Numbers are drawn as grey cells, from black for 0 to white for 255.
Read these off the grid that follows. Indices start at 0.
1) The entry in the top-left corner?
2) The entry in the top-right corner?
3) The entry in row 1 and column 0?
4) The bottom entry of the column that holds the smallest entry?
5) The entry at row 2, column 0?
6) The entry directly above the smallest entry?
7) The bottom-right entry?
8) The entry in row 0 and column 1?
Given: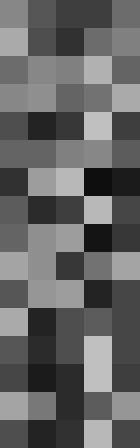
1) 135
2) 108
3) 170
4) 184
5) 108
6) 135
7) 70
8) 86

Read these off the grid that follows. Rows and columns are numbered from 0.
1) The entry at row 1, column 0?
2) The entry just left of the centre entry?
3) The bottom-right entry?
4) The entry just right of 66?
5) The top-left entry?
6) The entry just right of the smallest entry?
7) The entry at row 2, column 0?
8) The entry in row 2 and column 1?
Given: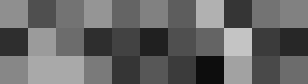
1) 46
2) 66
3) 108
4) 32
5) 143
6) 162
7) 135
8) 169

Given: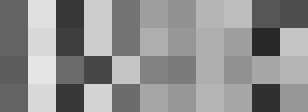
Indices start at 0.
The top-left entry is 100
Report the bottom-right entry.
151
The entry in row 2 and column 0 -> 93
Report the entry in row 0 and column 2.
55
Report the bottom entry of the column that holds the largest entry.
217
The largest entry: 230
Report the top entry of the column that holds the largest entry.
224
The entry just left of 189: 181
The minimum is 40
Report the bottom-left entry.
100
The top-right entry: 78
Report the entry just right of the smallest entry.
197
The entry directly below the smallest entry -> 166

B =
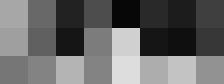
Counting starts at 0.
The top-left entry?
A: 167
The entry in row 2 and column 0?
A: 118
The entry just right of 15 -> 55
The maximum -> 221
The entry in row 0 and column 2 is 34
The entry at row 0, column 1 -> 104
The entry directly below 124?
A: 131

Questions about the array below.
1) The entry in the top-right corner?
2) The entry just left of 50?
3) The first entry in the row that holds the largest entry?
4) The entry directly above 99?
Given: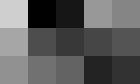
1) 133
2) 35
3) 207
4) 56
